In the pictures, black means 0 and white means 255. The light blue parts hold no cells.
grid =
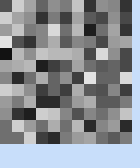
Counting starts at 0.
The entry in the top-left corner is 81
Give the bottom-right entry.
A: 123
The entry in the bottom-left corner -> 111
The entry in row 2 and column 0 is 155
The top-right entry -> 51
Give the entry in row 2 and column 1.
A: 196
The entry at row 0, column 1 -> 206
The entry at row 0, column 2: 164
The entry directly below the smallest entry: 164
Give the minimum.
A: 18
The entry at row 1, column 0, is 206
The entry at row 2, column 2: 123
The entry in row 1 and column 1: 164

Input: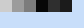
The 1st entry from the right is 27
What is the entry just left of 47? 7
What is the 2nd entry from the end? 47

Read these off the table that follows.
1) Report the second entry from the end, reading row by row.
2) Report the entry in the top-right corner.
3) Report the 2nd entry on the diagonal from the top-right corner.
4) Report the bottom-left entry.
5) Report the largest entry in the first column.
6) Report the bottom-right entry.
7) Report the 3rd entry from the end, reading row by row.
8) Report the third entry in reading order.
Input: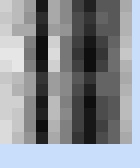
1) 100
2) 169
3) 88
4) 219
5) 230
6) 169
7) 76
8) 157

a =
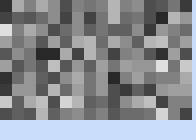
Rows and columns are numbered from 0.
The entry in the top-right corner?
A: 58
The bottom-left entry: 78
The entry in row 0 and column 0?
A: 49
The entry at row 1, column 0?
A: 67
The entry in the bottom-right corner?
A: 67
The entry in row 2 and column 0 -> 223
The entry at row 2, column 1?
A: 129
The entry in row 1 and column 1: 96
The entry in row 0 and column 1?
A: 170
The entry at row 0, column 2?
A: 129
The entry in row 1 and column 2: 87
